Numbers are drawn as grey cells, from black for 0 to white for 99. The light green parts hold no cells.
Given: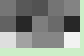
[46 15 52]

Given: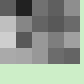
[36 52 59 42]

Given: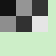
[ 7 19]

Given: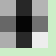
[68  2 92]

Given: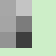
[65 48]

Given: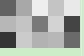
[38 76 69]
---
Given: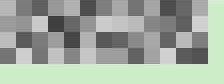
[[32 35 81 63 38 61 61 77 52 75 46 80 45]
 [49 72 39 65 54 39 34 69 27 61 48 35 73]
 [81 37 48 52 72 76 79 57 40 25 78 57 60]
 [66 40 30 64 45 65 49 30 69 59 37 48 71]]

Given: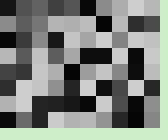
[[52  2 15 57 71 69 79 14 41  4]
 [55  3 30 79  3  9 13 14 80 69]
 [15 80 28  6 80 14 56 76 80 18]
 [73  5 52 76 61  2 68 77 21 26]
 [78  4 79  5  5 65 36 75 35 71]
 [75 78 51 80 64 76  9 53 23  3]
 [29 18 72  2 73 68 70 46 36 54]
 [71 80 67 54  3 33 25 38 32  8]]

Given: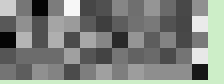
[[ 9 55 55 55 61 49 62 49 29 51 56 36 45]
 [90 45 29 41 38 46 26 33 62 42 42 42 33]
 [47 28 51 36 58 16 52 65 29 68 31 70  2]
 [91 27 32 47 44 36 24 35 60 64 31 56 34]
 [56 28 41 58 43 52 31 27 96 48  2 46 80]]

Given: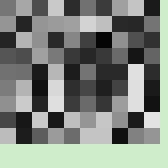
[[58 50  6 76 76 42 60 36 11 73]
 [88 10 56 77 58 74  9 78  9 27]
 [ 7 86 61 21 41 23 86 14 79 56]
 [10 86 26 12 27 18 84  6 70 48]
 [17 87 16 16 45 11 71 10 43 44]
 [39  8 41 22 15 22 47 62 30 33]
 [19 31 56  2 25 52 16 56 70 14]
 [45 15 16 74 82 62 60 58 14 58]
 [10 76 62 23 44 17 78 30 65 46]]

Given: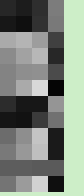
[[ 6 81 60 45]
 [35 35 36 36]
 [10 74 59 47]
 [10 76 55 42]
 [44 23  7  8]
 [58  9  9 17]
 [ 2 84 66 51]
 [29 56 55 51]
 [15 71 63 54]
 [25 61 70 66]
 [47 19  6  9]
 [48 18 11 15]]

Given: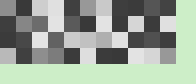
[[59 83 88 22 23 86 23 48 55 25 72]
 [24 31 26 87 68 75 79 38 88 28 23]
 [87 23 83 23 88 22 35 88 42 52 24]
 [26 33 23 24 78 59 25 87 80 22 55]]

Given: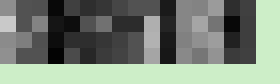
[[25 23 57 46 53  9 64 32 26 23 15 29  1 32 32 56]
 [24 13 61 56 50 10 69 32 25 21 18 18  5 31 49 54]
 [24  3 45 64 52 14 68 17 17 44 32  5  8 51 32 78]
 [25 18 60 51 52 10 32 32 27 21 18 25  3 31 32 55]]
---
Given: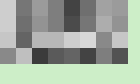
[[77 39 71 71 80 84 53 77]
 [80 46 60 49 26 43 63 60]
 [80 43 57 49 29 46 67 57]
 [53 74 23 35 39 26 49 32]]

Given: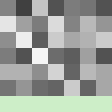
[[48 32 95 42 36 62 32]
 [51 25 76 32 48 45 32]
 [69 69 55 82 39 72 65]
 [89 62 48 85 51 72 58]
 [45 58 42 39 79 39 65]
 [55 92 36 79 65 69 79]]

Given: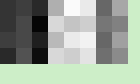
[[20 24 16 68 97 91 40 65]
 [24 28 12 72 91 94 40 62]
 [16 32  5 84 80 88 43 54]
 [20 28  2 84 76 80 46 50]]

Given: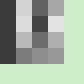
[[23 48 55 59]
 [23 72 42 68]
 [23 82 38 65]
 [23 85 26 88]]

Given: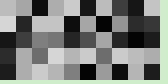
[[11 67 79 70 49  1 60  5 70 11]
 [83 14 76 76  5 64  1 57 17 21]
 [ 8 24 49 46 14 31 64 14  1 11]
 [17 67 42 83 70 79 42 79 73 67]
 [73 64  5 67 79  8 73 24  8 76]]

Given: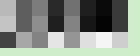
[[76 36 55 12 51  8  1 22]
 [26 65 51 89 58 86 95 80]
 [72 36 48 16 44 12  4 22]]

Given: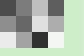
[[55 40 87 67]
 [29 48 74 36]
 [91 63 19 95]]
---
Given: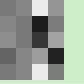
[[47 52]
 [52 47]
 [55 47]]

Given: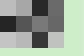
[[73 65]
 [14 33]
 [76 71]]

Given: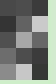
[[28 30]
 [20 38]
 [31 65]]

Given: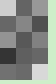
[[80 39]
 [40 52]
 [57 34]]

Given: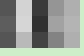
[[33 82]
 [36 83]
 [33 72]]

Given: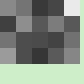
[[53 45]
 [25 55]
 [45 30]]

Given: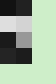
[[ 7 13]
 [86 82]
 [10 59]]

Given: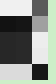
[[93 93]
 [ 7  8]
 [15 16]]

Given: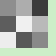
[[55 67]
 [36 93]
 [92 34]]
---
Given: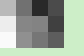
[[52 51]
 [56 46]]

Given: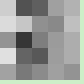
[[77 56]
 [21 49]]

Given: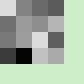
[[60 55]
 [61 85]]

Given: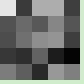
[[41 34]
 [43 55]]

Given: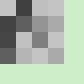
[[37 57]
 [75 49]]

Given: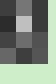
[[74 23]
 [42 32]]
